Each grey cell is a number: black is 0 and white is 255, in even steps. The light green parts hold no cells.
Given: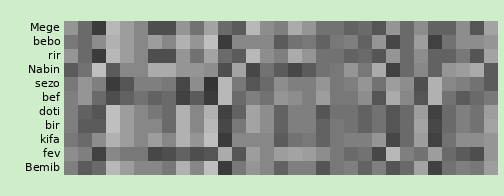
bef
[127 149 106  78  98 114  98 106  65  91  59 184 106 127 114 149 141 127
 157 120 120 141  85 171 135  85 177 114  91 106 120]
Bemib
[127  91 106 184 157 135 135 120 177 135 191  59 120 149 135  98 127 127
  85 120 127  98 127  85 106 163  65 114 127 120 157]

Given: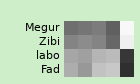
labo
[166 160 181 187  55]
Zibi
[132 140 132 103 240]
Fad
[173 152 194 200  47]
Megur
[111 117 124  96 248]

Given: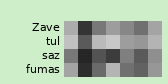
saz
[120  38  83  60 127  90 143]

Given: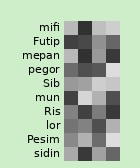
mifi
[185  49 191 206]
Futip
[ 65  73 145 102]
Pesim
[137 177 108 221]
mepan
[185  49 153  57]

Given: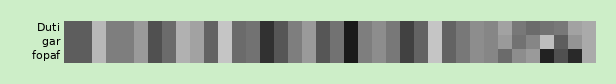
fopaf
[ 93  93 184 126 126 154  80 107 177 162  99 197 107 114  49  86 126 154
  86 114  26 126 141 120  65  99 197  99 120 141 134 107 141 154  34  80
  41 170]
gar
[ 93  93 184 126 126 154  80 107 177 162  99 197 107 114  49  86 126 154
  86 114  26 126 141 120  65  99 197  99 120 141 134 154 114 134 190  93
 148 170]
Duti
[ 93  93 184 126 126 154  80 107 177 162  99 197 107 114  49  86 126 154
  86 114  26 126 141 120  65  99 197  99 120 141 134 162 120 107 114 120
 162 170]

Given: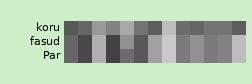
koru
[ 88 102 153 130 169 116  94 189 108 102 116 116  94]
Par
[102  73 176  66 108  88 161 202 123 145 123 130 189]
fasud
[102  73 176  66 145  88 161 202 123 145 123 130 189]

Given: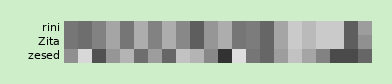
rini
[118 110 130 165 118 173 130 173 136  94 150 173 118 124 102 165 202 186
 202 202  94 157]
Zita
[118 110 130 165 118 173 130 173 136  94 150 173 118 124 102 165 202 186
 202 202  94 144]

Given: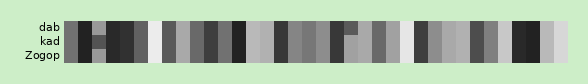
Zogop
[113  34 153  41  49  97 236  90 169 105  62 113  34 185 177  56 133 119
 141  56 161 169 105 161 230  62 141 169 177  77 127 200  41  34 185 215]
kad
[113  34  83  41  49  97 236  90 169 105  62 113  34 185 177  56 133 119
 141  56 161 169 105 161 230  62 141 169 177  77 127 200  41  34 185 215]
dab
[113  34 153  41  49  97 236  90 169 105  62 113  34 185 177  56 133 119
 141  56  90 169 105 161 230  62 141 169 177  77 127 200  41  34 185 215]

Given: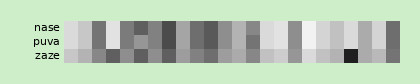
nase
[218 199 116 226 123  95 129  75 165 110  89 142 179 135 218 226 142 242
 212 193 218 171 212 110]

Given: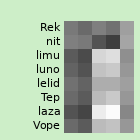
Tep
[106  91 187 201 151]
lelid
[113  99 173 173 159]
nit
[127 121  83  62 165]

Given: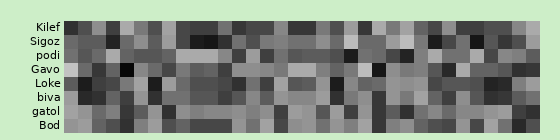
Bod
[148 156  99  79  49 127 156  79  99  71  71  71 148 113 162  71 142 148
 113 148 127 162  55 127 142  99  79  71 148  71 162 113  41  79]
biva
[156  41  49  99  63 148  49 113 113  86  86  63  86 135  92 148 135 135
 156  49 121 142  55 148 121 162  99  63 142  86  49  55  92 113]
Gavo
[194 106  55  99   7 135 106  71 121  92  99  63 142 142 135 121 170 170
 127  99 121 188  22 142 121 127  86  41 170  99  99  86  49  55]
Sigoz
[106  92  92  35 106 142  92 156  71  28  22  49 113  79 121 127 113 113
 142 106 188 106 106 156 188 121  28  71 113  22  86  55  79 156]

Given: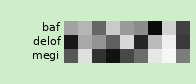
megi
[ 88 223  50  18  72 108 231 247 124]
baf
[162 181 102 202 154 140  11 209  65]

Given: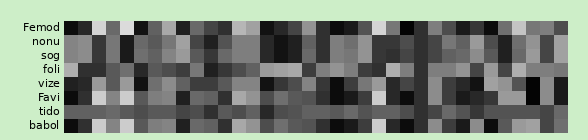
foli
[174  48  48  89 111  40  89  77  61 119  32  55  77  97 154 161 168  61
 126 147 126  61  48 174 126  48 126 126 147  69 154  69 174 126 126 119]
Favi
[ 12  48 204 132 204  89 126 132  32 105  97  48 168 147  77 111  89  83
  48  12  26  61 204  40  12  48 140  61  26  40  55 154 154   4 140  26]

